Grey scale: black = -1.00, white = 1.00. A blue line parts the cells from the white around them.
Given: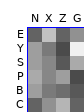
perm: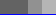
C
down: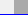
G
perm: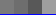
B
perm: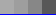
S

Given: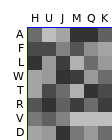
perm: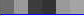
W
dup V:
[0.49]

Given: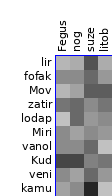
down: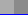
nog
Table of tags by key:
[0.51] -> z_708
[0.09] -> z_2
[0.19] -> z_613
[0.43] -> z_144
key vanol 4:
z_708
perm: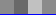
vanol
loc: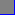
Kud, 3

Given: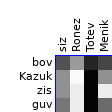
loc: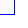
Kazuk, 2
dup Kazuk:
[0.13]

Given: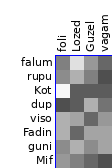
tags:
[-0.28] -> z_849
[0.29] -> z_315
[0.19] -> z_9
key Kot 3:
z_849
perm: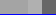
Fadin
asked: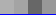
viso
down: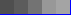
vagam
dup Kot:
[-0.28]
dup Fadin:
[0.29]

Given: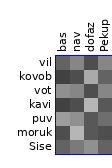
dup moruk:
[-0.39]
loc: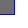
puv, 4
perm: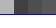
kavi

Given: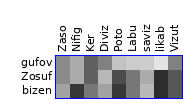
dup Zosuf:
[0.35]
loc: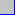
gufov, 5
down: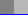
Diviz

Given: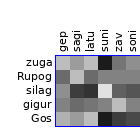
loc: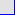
silag, 4
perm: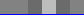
Rupog
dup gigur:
[0.02]
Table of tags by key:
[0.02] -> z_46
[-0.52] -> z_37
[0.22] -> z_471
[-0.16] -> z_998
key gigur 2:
z_998
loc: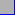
Gos, 1
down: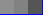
soni
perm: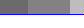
Rupog

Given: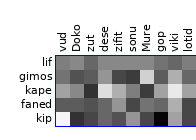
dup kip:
[-0.44]
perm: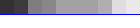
kape
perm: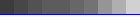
gimos
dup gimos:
[-0.28]
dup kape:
[0.27]
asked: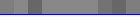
lif
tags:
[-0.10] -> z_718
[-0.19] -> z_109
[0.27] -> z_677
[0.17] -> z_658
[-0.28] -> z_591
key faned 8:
z_109

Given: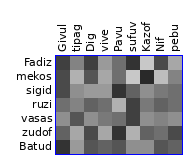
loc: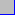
mekos, 8
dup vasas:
[0.12]
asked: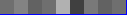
ruzi
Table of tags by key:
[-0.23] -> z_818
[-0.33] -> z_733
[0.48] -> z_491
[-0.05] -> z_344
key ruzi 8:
z_818
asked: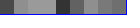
sigid

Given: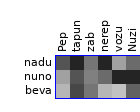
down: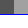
Pep
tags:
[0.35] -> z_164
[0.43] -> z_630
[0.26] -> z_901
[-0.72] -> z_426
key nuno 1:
z_901
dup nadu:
[-0.72]
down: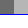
nerep
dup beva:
[0.43]
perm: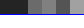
nuno
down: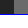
nerep

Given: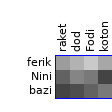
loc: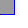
ferik, 1
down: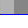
dod
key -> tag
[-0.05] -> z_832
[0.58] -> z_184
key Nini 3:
z_832
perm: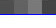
bazi
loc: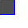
bazi, 2

